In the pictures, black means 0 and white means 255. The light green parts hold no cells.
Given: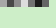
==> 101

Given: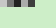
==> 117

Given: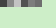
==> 110

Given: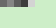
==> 105

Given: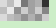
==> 133

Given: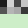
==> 70

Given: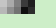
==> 44

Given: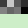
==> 59

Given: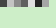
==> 95

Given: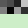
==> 47
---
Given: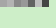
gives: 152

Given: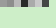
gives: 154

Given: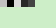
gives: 68

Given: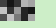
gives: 80

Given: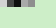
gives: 142

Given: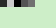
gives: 84
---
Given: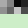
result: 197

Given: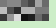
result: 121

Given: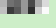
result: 206

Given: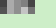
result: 196

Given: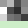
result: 46

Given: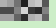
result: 44
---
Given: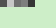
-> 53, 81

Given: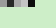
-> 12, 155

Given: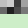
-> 162, 104

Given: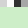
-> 166, 211

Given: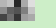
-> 222, 69

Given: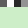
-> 147, 93

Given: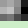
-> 27, 106
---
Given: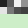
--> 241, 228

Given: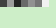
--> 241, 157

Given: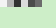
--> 243, 219

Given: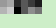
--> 205, 180

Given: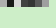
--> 215, 174

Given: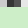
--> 231, 203

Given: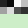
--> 247, 220

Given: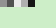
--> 234, 175
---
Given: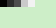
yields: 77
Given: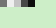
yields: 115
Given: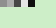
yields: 143
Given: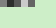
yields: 100
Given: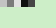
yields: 123
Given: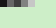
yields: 103
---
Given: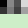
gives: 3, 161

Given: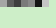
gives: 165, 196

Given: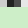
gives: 204, 231

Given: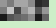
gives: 150, 99

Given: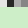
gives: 228, 134

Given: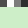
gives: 77, 45

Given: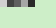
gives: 208, 41

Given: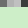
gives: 109, 60

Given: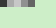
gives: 55, 100
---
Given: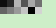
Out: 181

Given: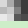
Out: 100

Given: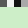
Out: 19

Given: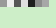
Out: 87

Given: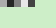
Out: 129

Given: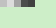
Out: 163

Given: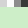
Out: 141

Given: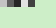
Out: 38

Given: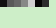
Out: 103

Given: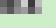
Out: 126
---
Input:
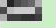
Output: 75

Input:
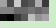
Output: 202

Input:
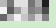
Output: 225

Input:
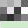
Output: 199

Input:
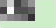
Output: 65

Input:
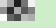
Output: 30

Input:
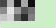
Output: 29
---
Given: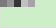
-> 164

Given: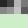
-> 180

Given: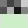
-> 174

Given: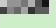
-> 175

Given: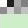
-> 208

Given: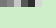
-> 199

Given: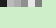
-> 186

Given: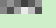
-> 190

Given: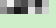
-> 226

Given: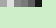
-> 167
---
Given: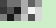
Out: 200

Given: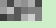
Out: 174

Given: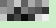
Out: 52

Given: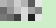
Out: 218

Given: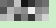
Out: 53

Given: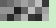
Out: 56
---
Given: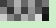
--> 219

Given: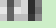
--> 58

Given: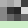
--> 74

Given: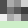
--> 196

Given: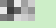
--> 204

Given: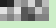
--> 130
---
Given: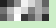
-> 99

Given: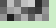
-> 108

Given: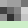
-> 116

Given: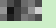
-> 76

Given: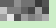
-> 83

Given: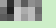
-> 131

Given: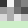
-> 130
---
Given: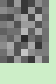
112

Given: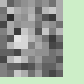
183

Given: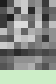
30

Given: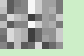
203

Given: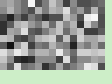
153
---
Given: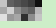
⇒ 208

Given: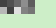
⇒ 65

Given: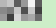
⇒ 122

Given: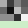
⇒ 17

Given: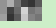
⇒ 65

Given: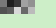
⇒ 93
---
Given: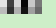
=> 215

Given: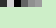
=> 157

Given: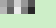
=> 207

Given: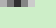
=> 177

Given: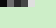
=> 110

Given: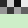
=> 208

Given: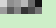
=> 183

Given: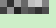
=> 190

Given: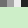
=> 165

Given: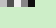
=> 192
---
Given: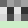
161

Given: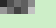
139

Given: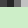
194

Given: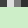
48

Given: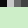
66

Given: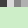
176

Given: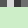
110

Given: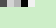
241
